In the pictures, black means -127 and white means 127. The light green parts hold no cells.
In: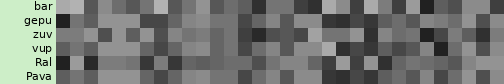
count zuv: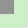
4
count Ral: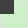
2
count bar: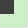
4
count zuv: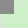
0
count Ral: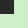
1

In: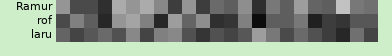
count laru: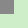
2
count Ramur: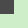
2
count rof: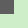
3

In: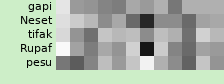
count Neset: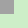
1
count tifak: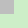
2
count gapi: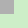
4

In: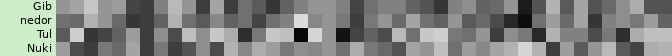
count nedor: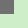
6
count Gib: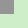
6
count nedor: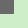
5
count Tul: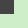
2
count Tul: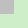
4
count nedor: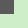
2
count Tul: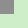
3

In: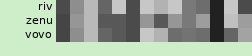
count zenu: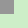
3
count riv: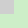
0
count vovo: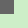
2

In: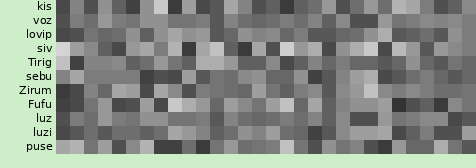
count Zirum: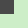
2
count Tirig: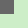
6

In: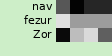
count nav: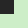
2
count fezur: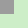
3
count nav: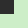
0
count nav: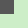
1
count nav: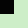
1

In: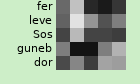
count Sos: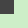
3
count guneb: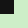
2

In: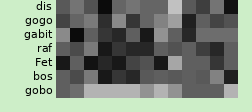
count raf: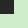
3
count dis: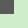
2
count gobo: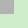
6
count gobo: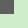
4
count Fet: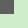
4
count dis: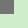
3

